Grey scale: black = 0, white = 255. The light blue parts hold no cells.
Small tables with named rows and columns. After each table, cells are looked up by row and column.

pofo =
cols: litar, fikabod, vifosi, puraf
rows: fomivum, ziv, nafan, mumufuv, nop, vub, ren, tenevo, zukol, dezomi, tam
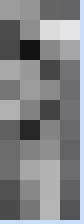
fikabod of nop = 155
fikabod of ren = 38
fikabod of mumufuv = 153
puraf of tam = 84
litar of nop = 117
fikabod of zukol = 167
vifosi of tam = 181
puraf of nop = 108
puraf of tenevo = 98
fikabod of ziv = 141
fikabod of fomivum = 149
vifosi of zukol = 179
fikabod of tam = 118
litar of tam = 75
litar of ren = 96
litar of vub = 176
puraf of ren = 105
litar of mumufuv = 168
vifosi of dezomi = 178
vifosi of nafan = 135
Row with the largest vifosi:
ziv

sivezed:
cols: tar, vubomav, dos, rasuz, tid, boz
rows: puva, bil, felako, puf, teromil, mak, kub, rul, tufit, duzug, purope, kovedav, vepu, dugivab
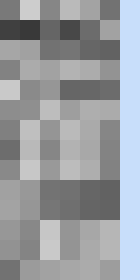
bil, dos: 101
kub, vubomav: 191
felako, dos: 114
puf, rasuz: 179
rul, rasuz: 178
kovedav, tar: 151
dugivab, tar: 114
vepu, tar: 146
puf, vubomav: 171
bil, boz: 162
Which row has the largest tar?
teromil

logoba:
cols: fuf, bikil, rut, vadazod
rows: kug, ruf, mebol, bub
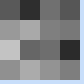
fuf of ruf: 153
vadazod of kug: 86
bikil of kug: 46
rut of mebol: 110
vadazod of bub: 126
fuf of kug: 89
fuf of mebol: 195
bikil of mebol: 102
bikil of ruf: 169
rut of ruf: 127
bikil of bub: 171
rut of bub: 147
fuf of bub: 144
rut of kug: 112
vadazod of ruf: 120
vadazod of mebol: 43
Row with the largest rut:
bub

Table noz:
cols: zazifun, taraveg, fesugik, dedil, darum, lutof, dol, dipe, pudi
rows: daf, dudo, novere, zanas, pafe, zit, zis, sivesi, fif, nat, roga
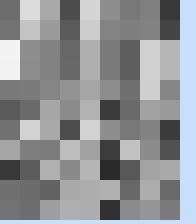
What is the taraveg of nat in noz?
108
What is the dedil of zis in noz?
77
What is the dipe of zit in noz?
161
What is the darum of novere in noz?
175
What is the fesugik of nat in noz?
98
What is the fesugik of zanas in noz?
129
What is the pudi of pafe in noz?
133
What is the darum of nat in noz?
173
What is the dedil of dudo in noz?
90
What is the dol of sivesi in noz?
194
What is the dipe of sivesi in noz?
140
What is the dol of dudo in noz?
127
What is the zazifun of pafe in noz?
121
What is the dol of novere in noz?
94
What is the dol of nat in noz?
104
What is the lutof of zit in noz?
59
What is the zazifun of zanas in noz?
242
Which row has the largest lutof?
nat

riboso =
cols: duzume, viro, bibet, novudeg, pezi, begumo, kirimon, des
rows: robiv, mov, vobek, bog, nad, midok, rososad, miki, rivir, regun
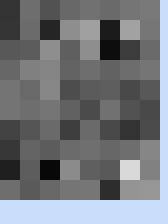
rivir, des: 129
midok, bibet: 117
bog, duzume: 103
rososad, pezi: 106
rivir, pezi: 95
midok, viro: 110
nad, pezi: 91
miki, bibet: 92
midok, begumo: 113
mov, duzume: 53
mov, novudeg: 142
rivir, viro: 93
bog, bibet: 132
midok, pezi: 75
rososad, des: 75
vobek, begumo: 13
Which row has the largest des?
regun

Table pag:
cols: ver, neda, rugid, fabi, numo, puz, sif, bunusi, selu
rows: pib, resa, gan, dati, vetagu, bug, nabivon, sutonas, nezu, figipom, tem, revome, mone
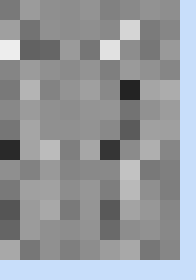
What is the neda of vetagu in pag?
180
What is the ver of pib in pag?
121
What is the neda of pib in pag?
155
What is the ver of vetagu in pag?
121
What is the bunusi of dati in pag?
145
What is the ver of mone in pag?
168
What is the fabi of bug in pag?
141
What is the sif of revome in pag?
141
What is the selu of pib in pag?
142
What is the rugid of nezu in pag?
153
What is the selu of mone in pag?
134
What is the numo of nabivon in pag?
147
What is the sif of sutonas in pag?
139
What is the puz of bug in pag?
149
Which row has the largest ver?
gan

